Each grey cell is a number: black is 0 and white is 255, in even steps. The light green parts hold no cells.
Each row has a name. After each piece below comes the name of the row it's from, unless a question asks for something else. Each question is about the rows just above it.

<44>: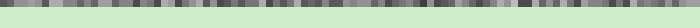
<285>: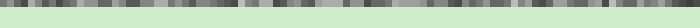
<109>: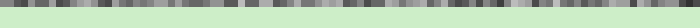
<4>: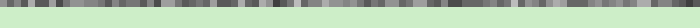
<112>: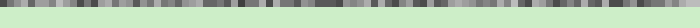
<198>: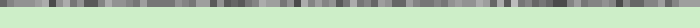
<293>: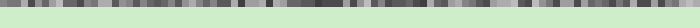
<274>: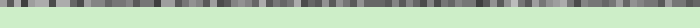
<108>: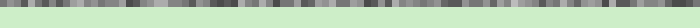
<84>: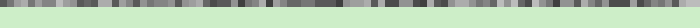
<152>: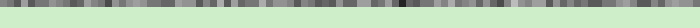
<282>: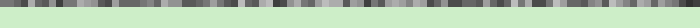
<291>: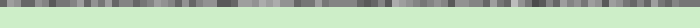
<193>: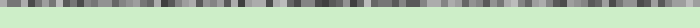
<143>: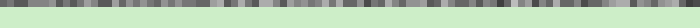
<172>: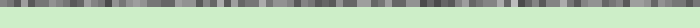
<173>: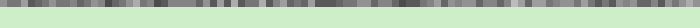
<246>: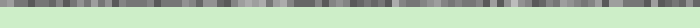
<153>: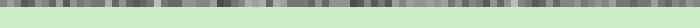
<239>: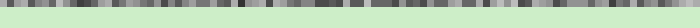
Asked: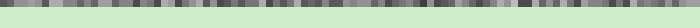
<44>
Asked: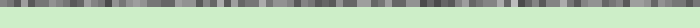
<172>
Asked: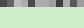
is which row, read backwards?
<193>
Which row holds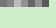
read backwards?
<153>
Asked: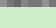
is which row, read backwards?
<173>

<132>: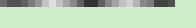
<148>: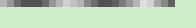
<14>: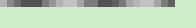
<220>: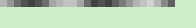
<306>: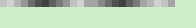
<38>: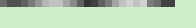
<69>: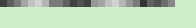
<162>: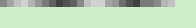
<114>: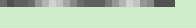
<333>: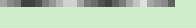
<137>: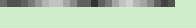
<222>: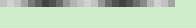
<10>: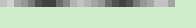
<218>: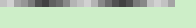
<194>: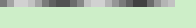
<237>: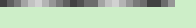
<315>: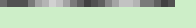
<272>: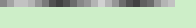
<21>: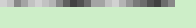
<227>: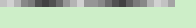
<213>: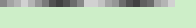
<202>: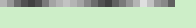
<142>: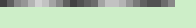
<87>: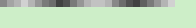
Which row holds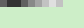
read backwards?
<132>
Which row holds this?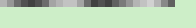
<220>

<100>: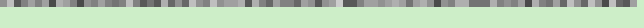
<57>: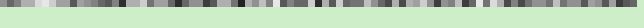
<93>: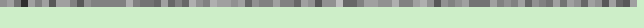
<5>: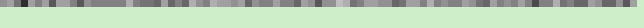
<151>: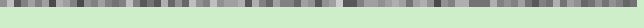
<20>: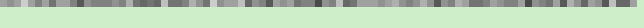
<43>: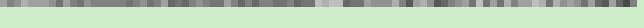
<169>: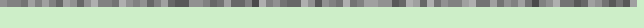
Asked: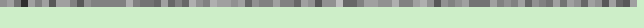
<93>
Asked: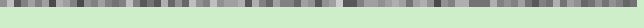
<151>

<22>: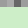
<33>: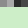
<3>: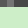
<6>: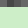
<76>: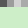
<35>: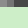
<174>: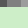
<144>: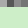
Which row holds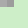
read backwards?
<22>
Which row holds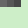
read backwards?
<6>
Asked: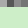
<144>
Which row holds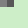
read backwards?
<174>
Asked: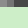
<35>
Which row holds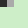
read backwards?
<33>
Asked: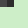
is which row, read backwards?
<33>

